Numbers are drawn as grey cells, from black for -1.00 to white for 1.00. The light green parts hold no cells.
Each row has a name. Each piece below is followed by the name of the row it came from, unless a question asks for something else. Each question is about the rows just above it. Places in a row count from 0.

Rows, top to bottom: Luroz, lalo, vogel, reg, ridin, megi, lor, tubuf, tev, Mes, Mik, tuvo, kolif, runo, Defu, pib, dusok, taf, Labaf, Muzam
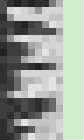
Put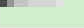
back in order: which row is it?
megi
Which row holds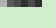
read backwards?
dusok

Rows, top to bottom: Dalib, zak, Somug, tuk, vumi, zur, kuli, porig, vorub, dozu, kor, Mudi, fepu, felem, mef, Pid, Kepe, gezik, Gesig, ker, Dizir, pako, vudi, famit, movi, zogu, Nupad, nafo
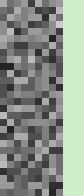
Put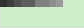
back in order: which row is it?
porig
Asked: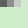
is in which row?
tuk
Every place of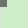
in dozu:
3 7
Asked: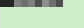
dozu

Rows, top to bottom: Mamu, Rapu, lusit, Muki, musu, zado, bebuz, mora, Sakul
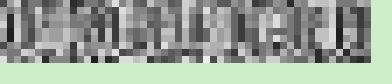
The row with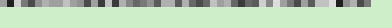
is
zado
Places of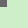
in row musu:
12 19 27 29 33 35 39 40
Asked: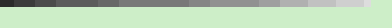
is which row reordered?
Muki
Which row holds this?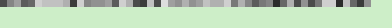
bebuz
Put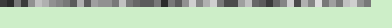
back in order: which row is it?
mora
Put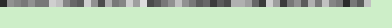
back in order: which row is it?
mora

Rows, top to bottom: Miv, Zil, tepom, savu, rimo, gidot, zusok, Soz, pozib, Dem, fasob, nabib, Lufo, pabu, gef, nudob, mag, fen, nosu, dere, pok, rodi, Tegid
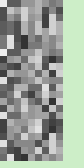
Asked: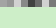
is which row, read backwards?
pabu
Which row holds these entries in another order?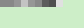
nabib

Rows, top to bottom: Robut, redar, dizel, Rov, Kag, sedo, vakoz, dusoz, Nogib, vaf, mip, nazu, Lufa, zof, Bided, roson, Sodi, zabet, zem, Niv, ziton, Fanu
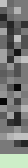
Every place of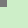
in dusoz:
3
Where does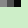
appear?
Lufa
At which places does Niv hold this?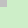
2 3
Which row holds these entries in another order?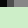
Lufa
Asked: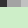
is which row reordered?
Nogib

